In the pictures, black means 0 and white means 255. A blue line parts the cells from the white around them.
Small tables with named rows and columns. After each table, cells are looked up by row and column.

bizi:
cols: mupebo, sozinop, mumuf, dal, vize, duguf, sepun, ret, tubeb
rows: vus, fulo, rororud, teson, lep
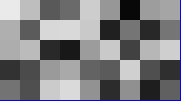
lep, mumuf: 203
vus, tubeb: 165
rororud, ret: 183
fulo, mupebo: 175
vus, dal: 106
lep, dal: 218
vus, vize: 205
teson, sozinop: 75

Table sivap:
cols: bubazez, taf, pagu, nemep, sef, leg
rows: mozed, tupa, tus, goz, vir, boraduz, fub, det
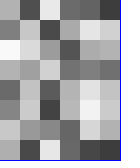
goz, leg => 112
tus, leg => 179
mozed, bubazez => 178
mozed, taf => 79
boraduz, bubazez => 133
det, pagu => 231
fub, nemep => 102
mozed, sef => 99
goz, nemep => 114
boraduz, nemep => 184
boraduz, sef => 242
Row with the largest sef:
boraduz

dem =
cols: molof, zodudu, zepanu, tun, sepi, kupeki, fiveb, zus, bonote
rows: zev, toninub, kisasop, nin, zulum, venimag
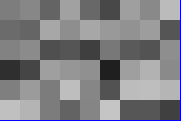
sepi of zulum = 134
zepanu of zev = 100
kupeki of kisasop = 120
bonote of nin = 138
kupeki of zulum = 82
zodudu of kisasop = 139
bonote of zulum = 181
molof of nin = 47
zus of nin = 178
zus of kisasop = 83
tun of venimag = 99
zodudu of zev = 135
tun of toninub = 142

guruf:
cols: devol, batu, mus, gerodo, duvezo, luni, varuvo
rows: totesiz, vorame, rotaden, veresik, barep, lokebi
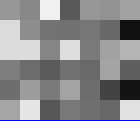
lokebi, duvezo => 111
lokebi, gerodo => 120
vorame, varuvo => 17
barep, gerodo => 163
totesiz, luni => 146
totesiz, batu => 135
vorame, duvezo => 118
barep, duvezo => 109
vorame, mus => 114
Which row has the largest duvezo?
totesiz

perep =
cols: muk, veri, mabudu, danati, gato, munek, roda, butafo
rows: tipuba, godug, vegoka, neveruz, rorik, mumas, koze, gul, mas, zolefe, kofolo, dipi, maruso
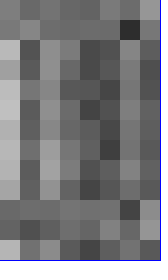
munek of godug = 107
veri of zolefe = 96
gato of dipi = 101
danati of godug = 106
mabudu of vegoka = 142
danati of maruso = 90
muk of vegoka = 185
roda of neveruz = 122
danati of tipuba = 103
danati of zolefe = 99
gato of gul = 96

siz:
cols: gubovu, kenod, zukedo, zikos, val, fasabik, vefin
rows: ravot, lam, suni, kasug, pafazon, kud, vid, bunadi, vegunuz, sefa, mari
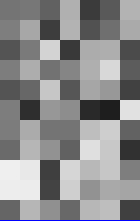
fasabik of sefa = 169
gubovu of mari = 101
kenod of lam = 167
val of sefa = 146
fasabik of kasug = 216
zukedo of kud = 151
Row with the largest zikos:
vegunuz

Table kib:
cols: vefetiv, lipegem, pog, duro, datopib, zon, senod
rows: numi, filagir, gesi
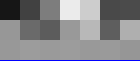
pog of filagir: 92
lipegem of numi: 65
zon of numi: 73
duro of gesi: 156
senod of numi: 75
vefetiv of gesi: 152
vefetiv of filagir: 151
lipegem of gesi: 156
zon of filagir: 94
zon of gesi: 154
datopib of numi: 205
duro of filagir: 153
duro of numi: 235
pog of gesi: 154
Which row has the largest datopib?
numi

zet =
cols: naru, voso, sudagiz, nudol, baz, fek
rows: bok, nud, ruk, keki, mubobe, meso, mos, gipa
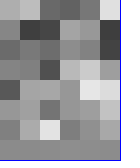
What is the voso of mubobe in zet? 165
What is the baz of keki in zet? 203
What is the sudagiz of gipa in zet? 140
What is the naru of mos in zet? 128
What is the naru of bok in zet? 174
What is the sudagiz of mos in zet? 227
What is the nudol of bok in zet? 98
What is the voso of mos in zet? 171
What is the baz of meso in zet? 158
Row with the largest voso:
bok

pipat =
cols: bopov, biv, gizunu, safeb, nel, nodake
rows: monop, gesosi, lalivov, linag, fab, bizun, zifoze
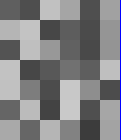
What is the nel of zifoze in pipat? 60
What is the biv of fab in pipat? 125
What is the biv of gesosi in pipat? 195
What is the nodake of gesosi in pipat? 149
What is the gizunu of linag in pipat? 88
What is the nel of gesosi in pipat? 75
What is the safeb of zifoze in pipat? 130
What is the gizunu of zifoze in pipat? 181
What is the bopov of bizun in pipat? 101
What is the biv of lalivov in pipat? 191

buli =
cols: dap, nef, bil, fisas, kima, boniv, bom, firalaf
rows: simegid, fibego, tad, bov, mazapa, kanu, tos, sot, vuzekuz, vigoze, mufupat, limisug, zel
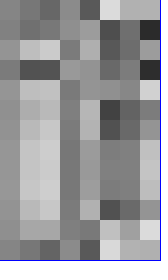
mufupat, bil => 199
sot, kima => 155
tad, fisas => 123
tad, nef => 190
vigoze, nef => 198
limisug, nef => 167
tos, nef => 185
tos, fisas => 123
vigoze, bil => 206
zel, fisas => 139
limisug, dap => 143

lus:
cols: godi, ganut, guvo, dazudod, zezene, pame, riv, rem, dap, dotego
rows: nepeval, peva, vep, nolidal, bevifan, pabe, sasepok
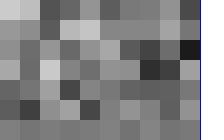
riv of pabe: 147
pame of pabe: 127
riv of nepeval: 121
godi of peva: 152
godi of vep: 143
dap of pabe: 95
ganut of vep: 109
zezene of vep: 146
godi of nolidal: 168
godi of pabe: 93
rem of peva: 134
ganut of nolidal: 107
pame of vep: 167

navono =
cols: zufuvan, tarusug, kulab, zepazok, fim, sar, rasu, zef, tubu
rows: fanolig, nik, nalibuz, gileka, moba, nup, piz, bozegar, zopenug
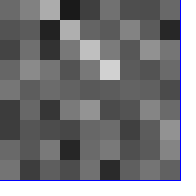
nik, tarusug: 91
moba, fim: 89
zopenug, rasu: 95
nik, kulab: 34
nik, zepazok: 175
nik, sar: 90
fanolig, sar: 113
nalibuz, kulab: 50
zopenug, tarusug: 61
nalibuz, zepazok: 120
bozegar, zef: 90
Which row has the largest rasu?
nik

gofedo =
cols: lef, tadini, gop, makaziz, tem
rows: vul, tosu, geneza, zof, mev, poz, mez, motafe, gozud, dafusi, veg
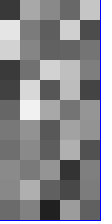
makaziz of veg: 156
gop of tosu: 94
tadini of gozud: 122
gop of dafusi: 96
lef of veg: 107
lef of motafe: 111
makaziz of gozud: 51
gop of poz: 168
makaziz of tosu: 208
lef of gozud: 138
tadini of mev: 216
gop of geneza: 97
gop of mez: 88
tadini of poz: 241

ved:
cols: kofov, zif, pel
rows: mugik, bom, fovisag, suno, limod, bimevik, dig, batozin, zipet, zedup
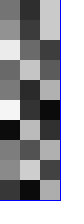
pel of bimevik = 11
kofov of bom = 146
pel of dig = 48
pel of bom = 202
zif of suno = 197
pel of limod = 177
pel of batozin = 176
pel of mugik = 202
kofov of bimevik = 245
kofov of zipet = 138
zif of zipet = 206
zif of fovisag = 106
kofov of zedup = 55
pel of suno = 91
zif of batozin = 82
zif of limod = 42
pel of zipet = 66
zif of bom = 59
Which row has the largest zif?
zipet

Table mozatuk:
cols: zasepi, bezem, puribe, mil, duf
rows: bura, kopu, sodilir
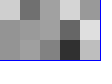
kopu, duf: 223
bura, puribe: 161
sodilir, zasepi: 148
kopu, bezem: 154
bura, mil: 213
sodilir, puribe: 130
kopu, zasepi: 148
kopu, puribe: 160

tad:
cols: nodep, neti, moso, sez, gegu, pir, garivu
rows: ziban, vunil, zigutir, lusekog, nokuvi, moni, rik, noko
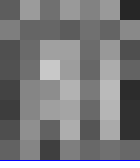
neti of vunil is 101
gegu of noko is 104
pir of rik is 170
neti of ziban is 155
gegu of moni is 105
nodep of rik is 78
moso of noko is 63
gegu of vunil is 112
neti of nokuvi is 133
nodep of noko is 98
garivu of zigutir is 79
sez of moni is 164
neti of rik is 143
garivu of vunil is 137
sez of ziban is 153

